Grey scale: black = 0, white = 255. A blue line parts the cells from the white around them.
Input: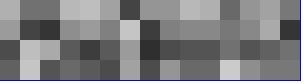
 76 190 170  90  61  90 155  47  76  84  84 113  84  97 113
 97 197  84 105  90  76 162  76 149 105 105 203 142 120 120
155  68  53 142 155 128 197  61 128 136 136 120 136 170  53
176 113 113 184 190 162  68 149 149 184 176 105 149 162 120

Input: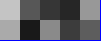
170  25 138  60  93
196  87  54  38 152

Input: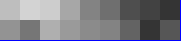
147 118 175 154 139 131  99  52  86
190 211 205 167 131 111  78  66  52

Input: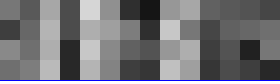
 62 103 180  76 174 159 125  47 199 119  70  97 103 111
111 125 186  40 180 131  62  54 192 159  54  76  62  40
119  89 167  76 214 144  47  21 151 167  97  89  83  70
137 111 174  40 199 137  97  83 151 174  62  83  33 119

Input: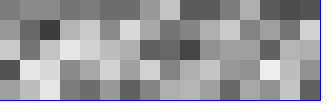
 83 229 217 138 167 209 159 209 132 174 195 152 145 236 188 145
124 138 138 116 124 110 110 152 195  91  91 124 174  91  76  83
152 103  61 180 201 138 217 167 116 132 174 201 132 159 116 209
159 188 229 124 110 152  97 132 174 180 159 103 167 145 195  97
201 116 195 229 209 188 174  97 103  69 145 159 159  97 180 174

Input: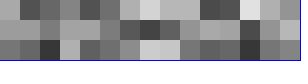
118 103  55 176  96 111 140 204 198 118  96 103  55 118 132
156 156 124 163 163 124  88  68  96 148 169 163  75 148 183
169  82 103 132  82 111 176 211 183 183  75  82 225 176 148
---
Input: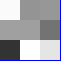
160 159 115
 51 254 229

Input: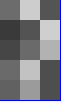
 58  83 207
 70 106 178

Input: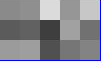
 91  97  62
155 158  80

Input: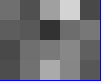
 93  88  50
 73 111 121

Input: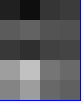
91 98 83
56 47 65

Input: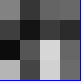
 62  20  59
 12  85 214

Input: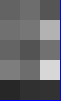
112 118 178
100  83 113

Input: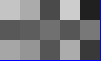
 88  93 112
166 149  85

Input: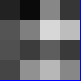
 84 127 215
 80  60  93
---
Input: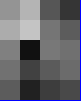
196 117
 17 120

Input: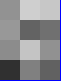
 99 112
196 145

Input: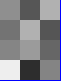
177  85
155 102

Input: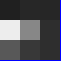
135  46
 56  46

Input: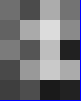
170 220
 85 190

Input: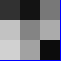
132 171
162  12

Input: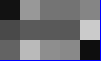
 90  89
186 142

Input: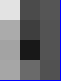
62 83
24 83

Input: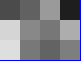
136 119
120  99
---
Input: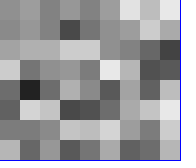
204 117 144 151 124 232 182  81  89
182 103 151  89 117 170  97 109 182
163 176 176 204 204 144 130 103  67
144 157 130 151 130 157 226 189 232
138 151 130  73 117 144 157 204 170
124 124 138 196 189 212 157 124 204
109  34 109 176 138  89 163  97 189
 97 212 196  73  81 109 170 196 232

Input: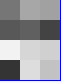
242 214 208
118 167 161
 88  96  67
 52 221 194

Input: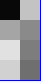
225 125
209 111
165 138
  8 195

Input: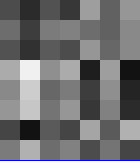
171 240 143 171  30 158  18
150 198 116 150  55 129  43
137 205 103 123  61 143  36
123 177 109 129  76 116  69
109  61 123 129 109  97 137
 82  49  90  76 150 103 137
 76  43  82  55 158  97 150
 69  18  90  69 165  90 177

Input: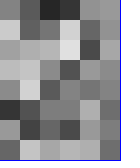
203  96 117 210 102 146
188 196 139  82 153 139
161 175 182 224  74 167
153  67 102  74 153 125
139 210  90 131 117 131
131  90  38  53 146 153
102 196 167 182 175 110
 53  82 125 125 175 110

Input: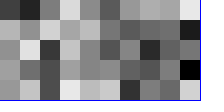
182 145 210 166 188 118  90 105 111  27
160 111  77 160 133 139  97  84 125   0
152 196  77 232 188 202  50 125 105 210
145 225  56 196 133  84 133  42  97 118
 64  35 125 218 139  90 152 174 166 232

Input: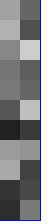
177  80
169  66
161 102
155 148
134 204
122 102
116  94
 86 191
 52  72
 45 122
 33  59
